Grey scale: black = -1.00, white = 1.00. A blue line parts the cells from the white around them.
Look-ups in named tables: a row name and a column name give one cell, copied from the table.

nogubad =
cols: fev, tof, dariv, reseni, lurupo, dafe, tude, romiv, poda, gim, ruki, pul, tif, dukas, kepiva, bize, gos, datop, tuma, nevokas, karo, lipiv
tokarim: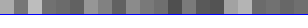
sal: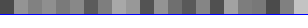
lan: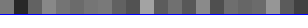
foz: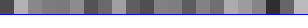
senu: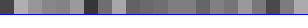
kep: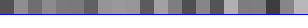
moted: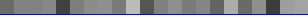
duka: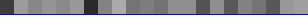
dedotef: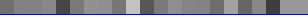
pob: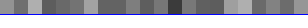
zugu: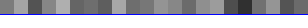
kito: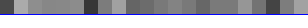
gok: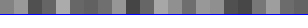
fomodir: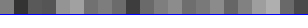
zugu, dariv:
-0.35
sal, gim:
0.19
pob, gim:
-0.01
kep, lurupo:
-0.04
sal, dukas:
-0.30
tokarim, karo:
-0.19
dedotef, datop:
-0.20
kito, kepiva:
-0.19
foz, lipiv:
0.46
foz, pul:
0.01
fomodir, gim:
-0.52
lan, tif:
-0.12
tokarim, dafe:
-0.24
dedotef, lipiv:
0.19
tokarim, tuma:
-0.16
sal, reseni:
0.12

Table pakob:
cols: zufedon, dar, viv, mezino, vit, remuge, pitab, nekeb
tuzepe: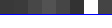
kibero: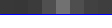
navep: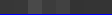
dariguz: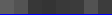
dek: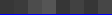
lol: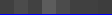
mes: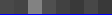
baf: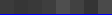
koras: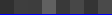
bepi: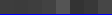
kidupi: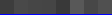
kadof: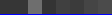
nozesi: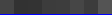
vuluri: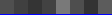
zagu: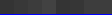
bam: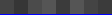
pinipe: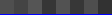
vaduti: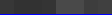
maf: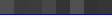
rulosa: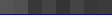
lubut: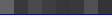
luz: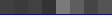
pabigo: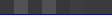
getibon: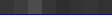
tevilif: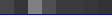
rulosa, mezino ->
-0.47
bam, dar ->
-0.58
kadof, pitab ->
-0.46
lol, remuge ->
-0.50
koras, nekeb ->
-0.42
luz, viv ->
-0.49
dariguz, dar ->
-0.35

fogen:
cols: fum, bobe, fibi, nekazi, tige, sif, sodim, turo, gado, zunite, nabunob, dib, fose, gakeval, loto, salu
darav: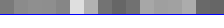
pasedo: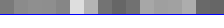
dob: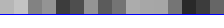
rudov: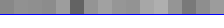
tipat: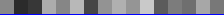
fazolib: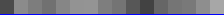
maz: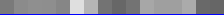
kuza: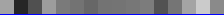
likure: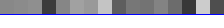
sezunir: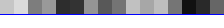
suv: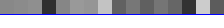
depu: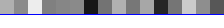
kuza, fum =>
0.28
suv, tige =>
0.05
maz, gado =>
-0.19
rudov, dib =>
0.37
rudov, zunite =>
0.15
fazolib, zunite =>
-0.32
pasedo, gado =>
-0.20
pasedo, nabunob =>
0.31
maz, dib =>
0.25
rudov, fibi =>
0.12
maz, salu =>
-0.20
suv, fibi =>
0.12
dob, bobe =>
0.53
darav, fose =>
0.26
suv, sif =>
0.20
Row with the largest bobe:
sezunir

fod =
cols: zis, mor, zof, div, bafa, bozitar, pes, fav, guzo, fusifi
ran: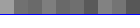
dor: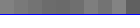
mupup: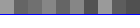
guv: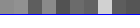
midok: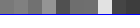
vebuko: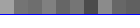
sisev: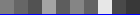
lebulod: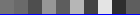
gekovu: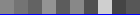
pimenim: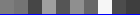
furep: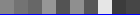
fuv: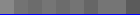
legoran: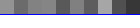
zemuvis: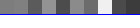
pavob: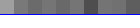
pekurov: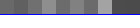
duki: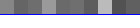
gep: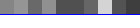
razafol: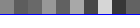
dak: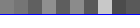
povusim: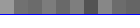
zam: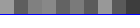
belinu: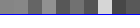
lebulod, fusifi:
-0.26
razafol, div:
0.19
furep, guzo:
-0.53
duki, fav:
0.47
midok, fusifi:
-0.52
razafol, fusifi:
-0.23
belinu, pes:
-0.34
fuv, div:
-0.08

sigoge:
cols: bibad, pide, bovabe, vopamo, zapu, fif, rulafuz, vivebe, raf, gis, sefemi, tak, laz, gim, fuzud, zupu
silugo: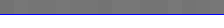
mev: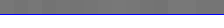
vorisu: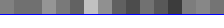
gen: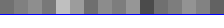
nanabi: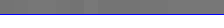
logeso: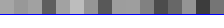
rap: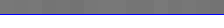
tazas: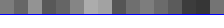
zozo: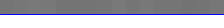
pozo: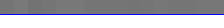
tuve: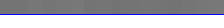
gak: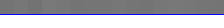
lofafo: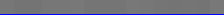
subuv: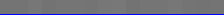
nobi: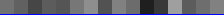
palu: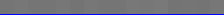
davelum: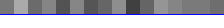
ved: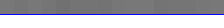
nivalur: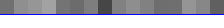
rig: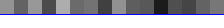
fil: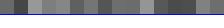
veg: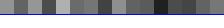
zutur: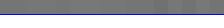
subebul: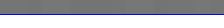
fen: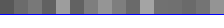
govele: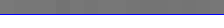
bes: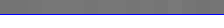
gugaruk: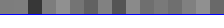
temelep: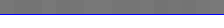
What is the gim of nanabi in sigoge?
-0.07
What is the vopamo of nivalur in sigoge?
0.27
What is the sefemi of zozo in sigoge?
-0.06
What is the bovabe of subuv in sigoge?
-0.07
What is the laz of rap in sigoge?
-0.08
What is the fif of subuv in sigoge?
-0.08
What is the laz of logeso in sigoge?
-0.19
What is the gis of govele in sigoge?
-0.08
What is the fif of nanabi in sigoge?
-0.10
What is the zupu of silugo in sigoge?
-0.07
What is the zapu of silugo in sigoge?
-0.07
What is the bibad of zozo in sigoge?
-0.08
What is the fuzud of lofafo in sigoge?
-0.09
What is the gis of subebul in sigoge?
-0.07
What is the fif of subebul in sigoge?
-0.09
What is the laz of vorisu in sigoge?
-0.53
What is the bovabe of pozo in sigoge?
-0.10
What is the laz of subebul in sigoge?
-0.08
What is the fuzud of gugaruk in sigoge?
0.13
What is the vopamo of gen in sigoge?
-0.06

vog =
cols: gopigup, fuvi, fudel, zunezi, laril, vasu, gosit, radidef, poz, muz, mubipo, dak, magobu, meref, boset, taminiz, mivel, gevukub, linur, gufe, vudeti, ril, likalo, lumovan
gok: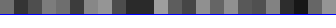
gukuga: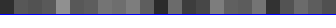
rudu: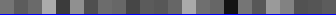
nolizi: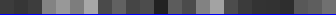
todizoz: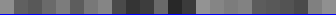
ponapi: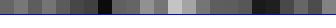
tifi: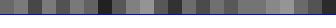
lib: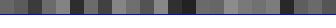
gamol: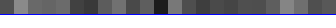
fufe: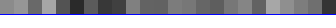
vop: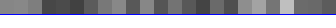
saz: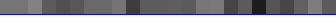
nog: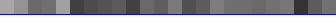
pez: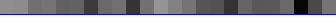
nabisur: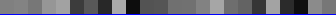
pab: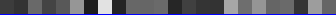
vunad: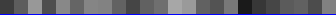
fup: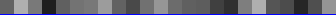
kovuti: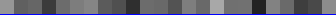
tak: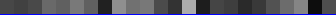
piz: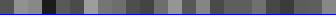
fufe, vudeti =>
0.12
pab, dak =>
-0.17
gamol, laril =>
-0.16
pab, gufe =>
-0.21
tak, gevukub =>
-0.67
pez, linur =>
-0.31
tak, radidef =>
-0.74
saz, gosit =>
-0.18
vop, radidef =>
-0.06
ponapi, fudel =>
-0.27

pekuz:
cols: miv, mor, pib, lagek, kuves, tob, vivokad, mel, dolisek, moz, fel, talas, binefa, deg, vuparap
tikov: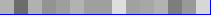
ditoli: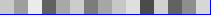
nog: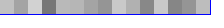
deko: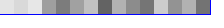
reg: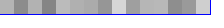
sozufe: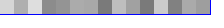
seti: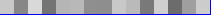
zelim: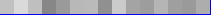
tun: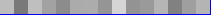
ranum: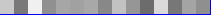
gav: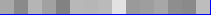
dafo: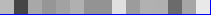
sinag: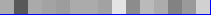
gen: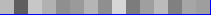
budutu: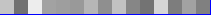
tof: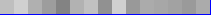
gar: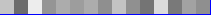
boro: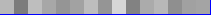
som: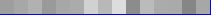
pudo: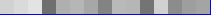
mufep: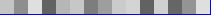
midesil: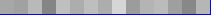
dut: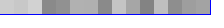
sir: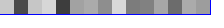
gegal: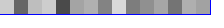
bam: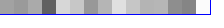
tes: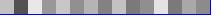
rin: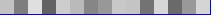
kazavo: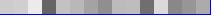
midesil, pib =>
0.45
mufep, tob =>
0.56
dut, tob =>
0.39
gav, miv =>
0.32
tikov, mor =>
-0.15
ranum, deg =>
0.29
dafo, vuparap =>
0.83
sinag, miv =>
0.34
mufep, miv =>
0.54
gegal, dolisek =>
0.70
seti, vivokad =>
0.12
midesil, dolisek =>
0.68
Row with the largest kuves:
bam

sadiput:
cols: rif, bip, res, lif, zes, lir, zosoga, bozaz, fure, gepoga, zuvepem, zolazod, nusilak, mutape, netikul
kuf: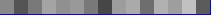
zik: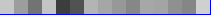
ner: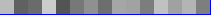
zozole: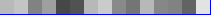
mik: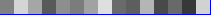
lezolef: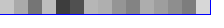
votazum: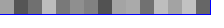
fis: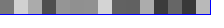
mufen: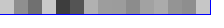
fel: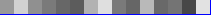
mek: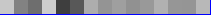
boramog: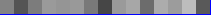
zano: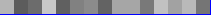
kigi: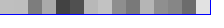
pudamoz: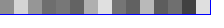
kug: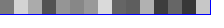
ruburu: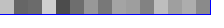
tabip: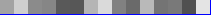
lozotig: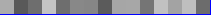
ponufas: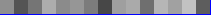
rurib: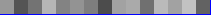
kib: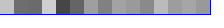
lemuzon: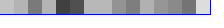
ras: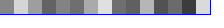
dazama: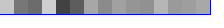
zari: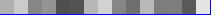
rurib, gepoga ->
0.33
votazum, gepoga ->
0.33
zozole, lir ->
-0.36
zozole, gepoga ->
-0.08
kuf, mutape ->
0.51
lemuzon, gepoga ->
-0.01
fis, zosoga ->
0.14
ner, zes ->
-0.34
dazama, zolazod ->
0.43
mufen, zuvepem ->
0.27
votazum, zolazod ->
0.49
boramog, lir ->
0.20
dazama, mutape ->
0.24
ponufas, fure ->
0.25

